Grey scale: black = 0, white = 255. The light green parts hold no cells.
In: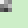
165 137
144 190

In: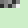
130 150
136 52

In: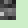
118 83
56 40

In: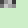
151 188
201 167

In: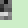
18 121
106 115

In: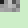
147 192
161 184

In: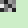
31 157
124 52

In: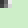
104 236
124 213
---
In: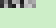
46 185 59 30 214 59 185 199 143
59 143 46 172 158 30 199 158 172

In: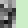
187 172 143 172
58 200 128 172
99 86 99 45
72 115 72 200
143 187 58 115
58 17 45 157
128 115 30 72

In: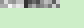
173 173 246 205 231 217 51 134 173 119 134 160 119 205 119
147 217 160 147 189 189 51 78 107 78 147 189 173 92 205

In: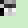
12 214 200 214
0 245 185 245
26 159 173 147
200 51 39 63

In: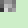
96 188 175 135
109 151 151 121
52 214 135 163

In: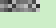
163 133 178 60 149 163 192 88 192 46
117 88 60 133 117 133 149 133 104 192
104 88 46 178 104 117 117 149 75 221

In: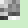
51 67 237 253 237
237 193 177 124 164
108 152 138 152 138
193 208 124 152 124
193 208 93 79 93
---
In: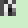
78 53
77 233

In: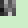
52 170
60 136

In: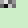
163 226
98 15

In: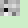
186 117
175 215

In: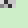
220 51
134 184

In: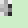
227 166
195 178

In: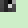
73 37
69 36

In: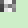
101 234
69 173
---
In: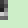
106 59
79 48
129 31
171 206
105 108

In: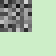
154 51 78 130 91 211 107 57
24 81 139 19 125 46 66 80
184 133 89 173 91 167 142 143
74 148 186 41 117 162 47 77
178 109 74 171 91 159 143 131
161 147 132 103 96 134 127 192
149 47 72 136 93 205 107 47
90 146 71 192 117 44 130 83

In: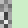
128 175 188
164 111 124
177 145 138
61 167 222
69 169 210
234 122 100
72 175 190

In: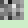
194 25 144 142 165 76
108 137 230 112 154 100
128 138 185 151 193 173
128 94 169 82 151 125
178 51 140 135 152 91

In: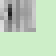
174 160 180 141 181 162 175 196 211
179 88 177 140 177 160 172 198 206
160 49 169 139 160 157 166 202 193
198 31 160 139 157 154 163 202 183
185 69 160 139 171 159 170 200 160
160 118 160 141 185 163 177 195 215
165 130 185 141 189 164 178 194 219
161 140 187 160 193 165 160 160 223

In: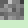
96 196 132 126 59 97
154 124 114 135 121 101
134 158 92 130 94 139
112 125 125 119 95 99
109 155 141 120 130 162

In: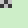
64 195 200
194 58 57
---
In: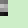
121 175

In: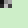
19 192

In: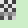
228 222 218 162

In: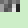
109 103 106

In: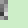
156 160

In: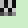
182 22 8 138

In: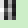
228 37 196 26
